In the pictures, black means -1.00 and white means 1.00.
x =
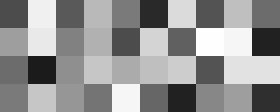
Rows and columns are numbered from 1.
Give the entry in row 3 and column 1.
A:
-0.15
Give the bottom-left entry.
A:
-0.04
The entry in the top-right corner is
-0.15
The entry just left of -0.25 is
0.66
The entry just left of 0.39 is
0.01
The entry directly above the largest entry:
-0.35
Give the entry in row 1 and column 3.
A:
-0.30
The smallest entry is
-0.79
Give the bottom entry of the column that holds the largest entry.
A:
0.06
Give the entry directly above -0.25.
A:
0.72
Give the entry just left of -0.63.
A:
0.24
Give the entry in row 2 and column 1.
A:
0.24

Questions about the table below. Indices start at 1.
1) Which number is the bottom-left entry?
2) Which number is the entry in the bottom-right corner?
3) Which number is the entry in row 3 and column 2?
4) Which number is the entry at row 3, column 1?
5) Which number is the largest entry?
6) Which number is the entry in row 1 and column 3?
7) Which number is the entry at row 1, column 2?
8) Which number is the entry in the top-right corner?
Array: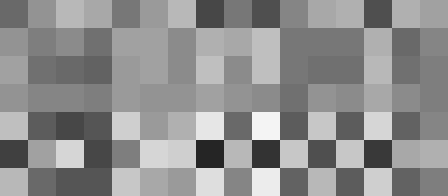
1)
0.44
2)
-0.01
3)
-0.12
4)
0.26
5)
0.91
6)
0.44
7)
0.15
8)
0.26

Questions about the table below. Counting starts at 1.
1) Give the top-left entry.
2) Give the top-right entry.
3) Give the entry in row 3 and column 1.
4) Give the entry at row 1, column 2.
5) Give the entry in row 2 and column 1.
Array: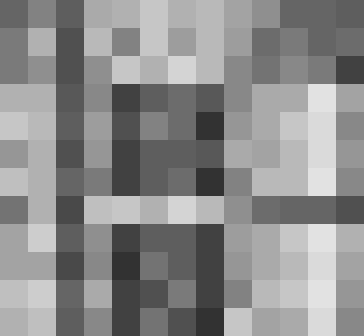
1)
-0.21
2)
-0.26
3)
-0.04
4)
0.02
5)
-0.04

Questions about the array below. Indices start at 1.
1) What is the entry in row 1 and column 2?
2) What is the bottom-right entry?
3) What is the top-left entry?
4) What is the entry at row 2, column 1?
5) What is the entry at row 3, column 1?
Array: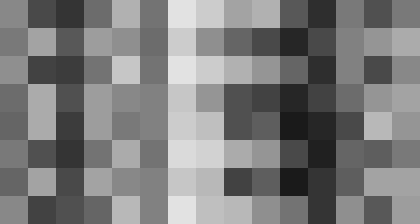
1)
-0.43
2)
0.23
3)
0.07
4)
-0.05
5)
0.12

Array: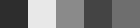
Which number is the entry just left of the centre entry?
0.82
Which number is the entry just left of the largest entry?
-0.65

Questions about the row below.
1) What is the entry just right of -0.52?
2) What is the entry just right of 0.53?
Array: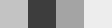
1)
0.29
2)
-0.52
